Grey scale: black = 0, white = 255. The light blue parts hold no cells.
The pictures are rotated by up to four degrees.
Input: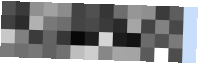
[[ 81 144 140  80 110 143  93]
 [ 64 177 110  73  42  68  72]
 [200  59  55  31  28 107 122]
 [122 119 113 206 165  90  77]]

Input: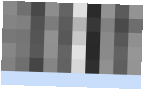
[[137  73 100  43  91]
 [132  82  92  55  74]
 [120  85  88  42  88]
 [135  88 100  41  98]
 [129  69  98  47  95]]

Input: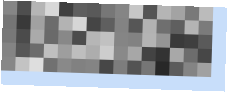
[[134 181  63  89 133  84 163 187]
 [117 161 179  69 131 178  95 123]
 [120 170 136 182 133 180  58  90]
 [132 108 158 173 137  67 168  71]
 [135 222 137 132 125 118  92 161]]

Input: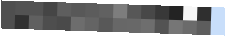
[[ 79  83  94  92 125  72  35  47]
 [ 79  96  74 100 103 110 118  93]]

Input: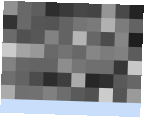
[[145  94  58  68  73]
 [ 51  86  99 122 124]
 [107  87  99 103 134]
 [203 152 115 134 129]
 [130 100 141 111  55]
 [111  76  62  39  89]
 [171 113 109  81  85]]

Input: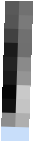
[[ 89]
 [ 85]
 [ 65]
 [ 27]
 [ 36]
 [ 26]
 [  6]
 [ 17]
 [141]]

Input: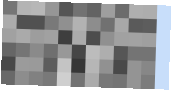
[[118 183  85  99 108 173]
 [172  81 144 141 168  93]
 [161 157  62  77 161 159]
 [102 138 152 188  86 116]
 [ 72 154 196 182  73 135]
 [105 129 207 171 116 124]]

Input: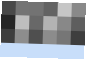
[[ 73 115 198]
 [ 38 104 136]
 [ 62  79 118]]

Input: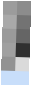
[[156]
 [169]
 [154]
 [160]
 [146]]
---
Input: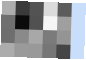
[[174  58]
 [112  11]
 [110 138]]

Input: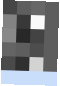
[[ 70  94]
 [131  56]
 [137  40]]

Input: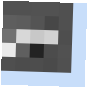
[[ 81  81]
 [ 94  92]
 [113 216]]

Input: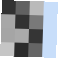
[[ 50  97]
 [167  50]
 [165 170]]

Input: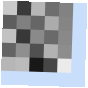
[[202  58]
 [ 94 128]
 [194  56]]

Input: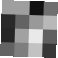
[[159 159]
 [ 41  99]
 [ 37 161]]
